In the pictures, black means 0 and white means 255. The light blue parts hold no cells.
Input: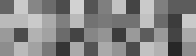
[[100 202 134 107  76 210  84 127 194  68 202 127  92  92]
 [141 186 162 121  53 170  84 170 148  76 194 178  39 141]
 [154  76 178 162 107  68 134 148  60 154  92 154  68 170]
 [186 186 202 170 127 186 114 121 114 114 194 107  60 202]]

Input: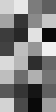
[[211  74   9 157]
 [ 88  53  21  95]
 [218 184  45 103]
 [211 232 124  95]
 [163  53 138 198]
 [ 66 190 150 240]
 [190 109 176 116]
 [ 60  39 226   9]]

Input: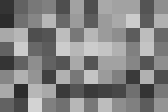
[[169 183  78  84 189 120 183 155 142  92 189 104]
 [ 98 204 104  92 204 183 204 196 177 128 196 120]
 [ 52  98 120 128  78 162  78 169 162 162  84 142]
 [ 44 112 134 183 104 155  92 155 169 204  92 177]
 [ 52  98 142  98  84 169  84 162 162 134  84 142]
 [134 177 148  65 177 120 196 155 128  58 177  78]
 [169  44 183 169  58  84  58  65  71 112  52 120]
 [ 98  71 211 128 112 183 120 189 142 128  92 148]]

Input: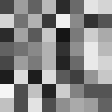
[[ 29 219  29 219  90  63 149 199]
 [ 43 163  90 199  21 122 205 170]
 [ 71 157  98 185  43 106 227 212]
 [ 71 157 122 178  35 106 233 212]
 [ 98 114 137 178  50 143 233 185]
 [212 114 178  57 239 137  50  84]
 [245  78 193  35 205 130  84  84]
 [193  78 227  78 143 170 157  98]]

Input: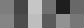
[[133  77 190  91 146 119]
 [125  69 198 112  30 104]]

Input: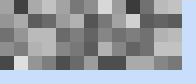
[[149 170  92 106 156 178  85 120 163 209  92 100  92]
 [ 72 223 149 126  78 106 156  78  78 170 170 134 120]
 [163  65 170 194 163 120 142 216 156  59 113 186 194]
 [142 126 178 186 134 120  92 178 134 100 113 194 194]
 [113 149 186 186 106 126 100 134 113 126 113 178 186]]

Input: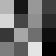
[[ 55 167 111  15]
 [214  70 144  43]
 [182  22 152  63]
 [126  91 228   1]]

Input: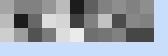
[[206 157  82 123 221 235 111 117 129  70  70]
 [187  28 103 221 213  64 129 194  76 135 129]
 [165 129 129 150 187  28  95 129 142 129 142]]
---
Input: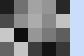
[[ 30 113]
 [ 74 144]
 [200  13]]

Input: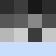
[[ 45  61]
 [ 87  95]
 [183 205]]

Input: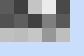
[[ 91  63]
 [ 81  94]
 [192 188]]

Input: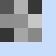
[[ 84 177]
 [143 144]
 [ 52 166]]

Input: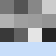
[[119  84]
 [178 159]
 [ 57  98]]

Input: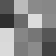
[[ 84 187]
 [ 47 106]
 [216 134]]
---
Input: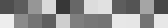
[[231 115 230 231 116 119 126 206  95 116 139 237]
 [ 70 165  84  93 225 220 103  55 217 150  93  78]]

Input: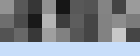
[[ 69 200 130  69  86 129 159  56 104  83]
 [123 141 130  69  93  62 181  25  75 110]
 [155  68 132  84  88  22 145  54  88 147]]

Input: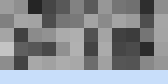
[[150 136  84  86 161 108 168 172 161 168  67 141]
 [158  43  75  70 171  67 177 144  72  87  95 196]
 [164 117  60  65 164  81 175 171 146 139  65 165]
 [165  78 155 164 138 163 121 117  77 163 165 128]
 [141  46 112 117 151  90 130  88  69  37 143 157]]

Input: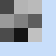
[[193  20  75]
 [ 93 128 154]
 [186 180  70]]

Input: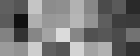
[[ 49  73 177 163 211  86  96 206 147 155]
 [114  75  87  81 134 219 164 134  51 130]
 [ 59  61  94 147 182 155 152 175  16  91]
 [ 41  90  75 135 178 143 140 197  85  96]]

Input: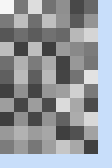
[[ 64 168 198 159 119 155 124]
 [162  81  63 167 156 178 153]
 [216 172  98 147  70 144  62]
 [ 75 168 219  75 157  70 158]
 [121 208 159 150  68 144  64]
 [226 115  68 184  94 186  95]
 [118 152  66 170 123 176 111]
 [123 137 154  62 190  64 189]
 [213 184 104 113  92 110  86]
 [148  90 146 191 111 190 122]
 [103  72 143 114 221 120 246]]

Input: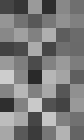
[[100 179 119  59  89 167]
 [113 128 197  70 168 189]
 [153  67  82 201 130  46]
 [144  86 168 128 183 132]
 [ 95 164 182  41 135 205]
 [125 154 130  75 126 154]
 [106 111  70 172  75  66]
 [107  93 175 129 160 136]
 [128 145 120  88 114 149]
 [111 136  46 154  54  69]]
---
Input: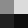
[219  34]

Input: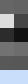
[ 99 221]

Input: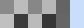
[100  54]

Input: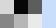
[ 93 182]

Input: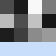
[123 194  62]

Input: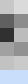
[218  96]

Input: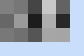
[ 99 174  85]

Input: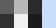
[ 43 240]
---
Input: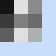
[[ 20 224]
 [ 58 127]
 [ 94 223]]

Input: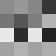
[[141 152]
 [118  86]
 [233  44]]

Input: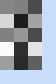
[[134 129]
 [215  29]
 [129 151]]

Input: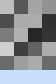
[[190  88]
 [ 77 171]
 [123 177]]

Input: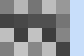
[[128 182]
 [ 67  72]
 [191  63]]

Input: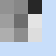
[[146 135]
 [158 109]
 [174 141]]

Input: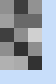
[[144  62]
 [159 105]
 [ 63 142]]
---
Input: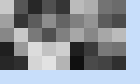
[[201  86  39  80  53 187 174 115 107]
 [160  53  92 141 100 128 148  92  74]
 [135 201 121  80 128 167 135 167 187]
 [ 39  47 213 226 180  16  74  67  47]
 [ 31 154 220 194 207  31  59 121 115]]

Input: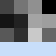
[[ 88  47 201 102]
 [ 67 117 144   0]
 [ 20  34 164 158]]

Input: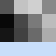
[[ 85 195 208 136]
 [ 21  65 106 172]
 [  8  71 122 188]]

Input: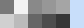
[[208 187 102  77  54]
 [121 243 137 151 165]]

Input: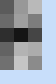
[[112 197 139]
 [106 159 125]
 [ 99 179 172]
 [ 91 152 185]
 [ 46  21  69]]

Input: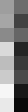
[[246  24]
 [233   9]
 [218  37]
 [203  74]
 [189  58]
 [166  66]
 [158 108]
 [138 102]]

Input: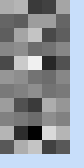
[[181  45   1 217 181]
 [173 181  58  65 165]
 [157  81  58 173 150]
 [150 142 115 108 135]
 [135 142 108 115 135]
 [129 121 108 142 129]
 [121 129 142 115 121]
 [101  94 157 157 101]
 [ 94 165 196  73  94]
 [ 88 173 196  65  88]
 [ 73 202 240  39  81]]
